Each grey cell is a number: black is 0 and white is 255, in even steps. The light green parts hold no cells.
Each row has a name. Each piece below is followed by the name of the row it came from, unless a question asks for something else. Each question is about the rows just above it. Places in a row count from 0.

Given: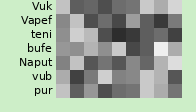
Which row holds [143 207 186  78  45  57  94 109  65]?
teni
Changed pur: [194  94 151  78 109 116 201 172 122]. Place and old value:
8, [116]

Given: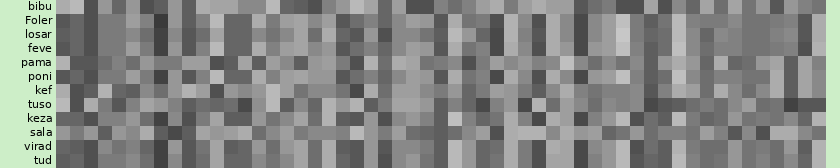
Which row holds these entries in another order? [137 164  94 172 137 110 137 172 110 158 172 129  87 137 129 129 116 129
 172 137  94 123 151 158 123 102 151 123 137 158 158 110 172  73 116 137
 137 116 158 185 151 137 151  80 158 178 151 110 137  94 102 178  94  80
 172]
kef
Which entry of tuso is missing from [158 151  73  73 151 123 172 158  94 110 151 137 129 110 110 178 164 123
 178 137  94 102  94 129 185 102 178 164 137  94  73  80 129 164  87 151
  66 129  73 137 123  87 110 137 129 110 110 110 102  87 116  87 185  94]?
[143]

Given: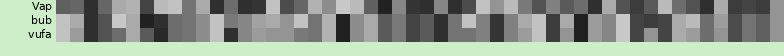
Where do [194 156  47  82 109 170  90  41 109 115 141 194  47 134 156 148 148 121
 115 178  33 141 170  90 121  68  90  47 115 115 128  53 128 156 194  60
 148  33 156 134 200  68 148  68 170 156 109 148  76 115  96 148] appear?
vufa
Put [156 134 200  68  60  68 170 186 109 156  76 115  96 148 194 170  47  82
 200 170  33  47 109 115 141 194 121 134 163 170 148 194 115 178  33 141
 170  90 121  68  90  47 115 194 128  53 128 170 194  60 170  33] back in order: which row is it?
bub
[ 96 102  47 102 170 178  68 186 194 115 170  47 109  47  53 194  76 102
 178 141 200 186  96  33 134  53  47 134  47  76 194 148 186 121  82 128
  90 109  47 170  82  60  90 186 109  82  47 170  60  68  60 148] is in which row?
Vap
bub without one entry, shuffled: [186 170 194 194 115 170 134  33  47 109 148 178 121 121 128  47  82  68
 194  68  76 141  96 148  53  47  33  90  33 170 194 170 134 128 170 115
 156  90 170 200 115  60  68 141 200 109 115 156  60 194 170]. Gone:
[163]
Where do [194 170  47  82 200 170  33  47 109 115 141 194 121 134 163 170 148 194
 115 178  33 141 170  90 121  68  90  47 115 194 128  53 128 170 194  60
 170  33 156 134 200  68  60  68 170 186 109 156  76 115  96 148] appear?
bub
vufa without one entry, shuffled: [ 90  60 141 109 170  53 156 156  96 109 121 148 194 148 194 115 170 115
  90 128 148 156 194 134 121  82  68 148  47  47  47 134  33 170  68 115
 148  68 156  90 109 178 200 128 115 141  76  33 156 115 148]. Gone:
[41]

